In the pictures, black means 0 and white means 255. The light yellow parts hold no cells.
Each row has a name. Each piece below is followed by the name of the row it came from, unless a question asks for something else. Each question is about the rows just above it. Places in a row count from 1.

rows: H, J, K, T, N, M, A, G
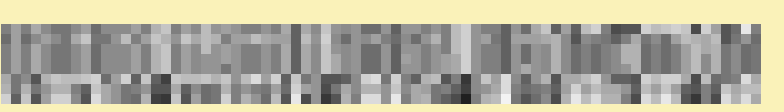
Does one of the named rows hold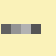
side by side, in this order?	yes
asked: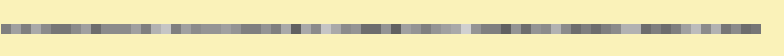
T
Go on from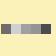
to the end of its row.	[118 169 139 178 178 148 197 139 169 160 118 127  97  64 139 148 169 219
 127 109 118 127  97 160 208 160 188 169 169 148  97 188 160 197 160  97
  85 127  97 197 169 188 188]
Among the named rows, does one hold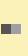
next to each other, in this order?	yes
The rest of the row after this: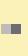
[118 127 219 169]
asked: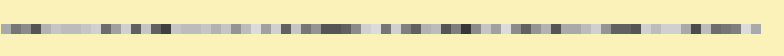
M

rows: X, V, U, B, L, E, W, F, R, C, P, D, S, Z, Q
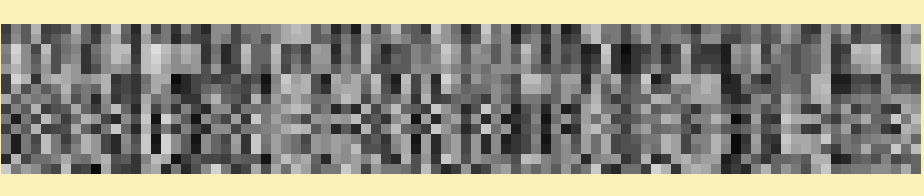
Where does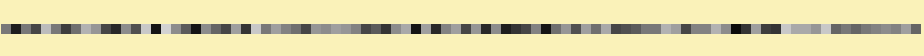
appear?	D
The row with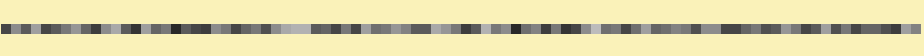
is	V
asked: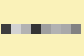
Q

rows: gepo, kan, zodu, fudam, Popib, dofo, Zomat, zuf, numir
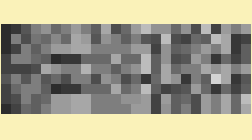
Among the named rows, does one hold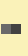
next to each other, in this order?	yes
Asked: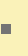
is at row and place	kan, 4
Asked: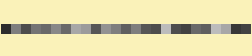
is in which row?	kan
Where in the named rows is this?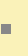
kan, 6
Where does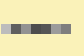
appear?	fudam
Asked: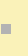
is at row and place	Popib, 9

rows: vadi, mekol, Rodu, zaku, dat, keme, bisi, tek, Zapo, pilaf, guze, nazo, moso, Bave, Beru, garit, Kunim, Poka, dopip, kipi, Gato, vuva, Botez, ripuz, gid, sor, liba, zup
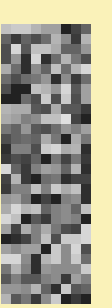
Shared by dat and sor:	[140]
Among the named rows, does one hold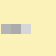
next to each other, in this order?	no
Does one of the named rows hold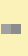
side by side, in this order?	yes
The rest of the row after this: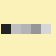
[ 88 160]
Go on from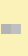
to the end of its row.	[100 128 140 100 192]
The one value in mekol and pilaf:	[140]

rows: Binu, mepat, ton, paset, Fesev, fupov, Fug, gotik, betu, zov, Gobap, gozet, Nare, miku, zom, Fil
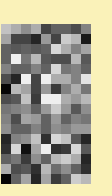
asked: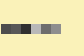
zom
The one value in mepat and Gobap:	[153]
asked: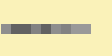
Gobap
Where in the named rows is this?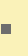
zom, 6
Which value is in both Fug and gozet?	[130]
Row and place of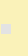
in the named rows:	fupov, 9

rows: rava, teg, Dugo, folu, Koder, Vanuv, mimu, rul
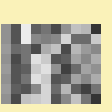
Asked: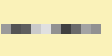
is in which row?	Koder
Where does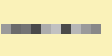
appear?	Dugo
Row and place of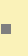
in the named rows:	teg, 5
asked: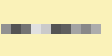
Vanuv
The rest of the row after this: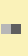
[ 64 116]

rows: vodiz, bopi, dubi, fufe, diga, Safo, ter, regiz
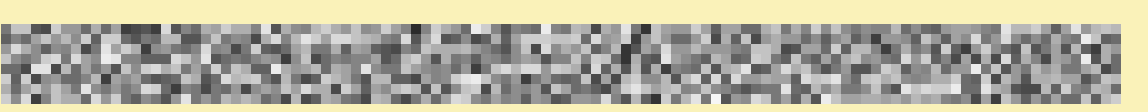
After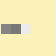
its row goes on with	[195  97 108]
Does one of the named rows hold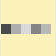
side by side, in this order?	yes
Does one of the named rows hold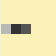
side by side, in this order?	yes
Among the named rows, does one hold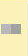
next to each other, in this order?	yes
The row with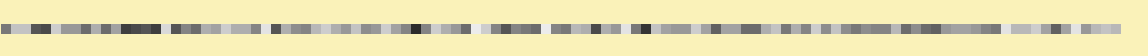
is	vodiz
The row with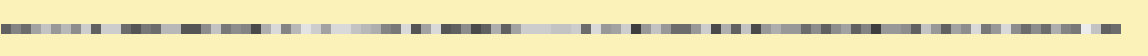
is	bopi
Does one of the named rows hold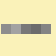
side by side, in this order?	no

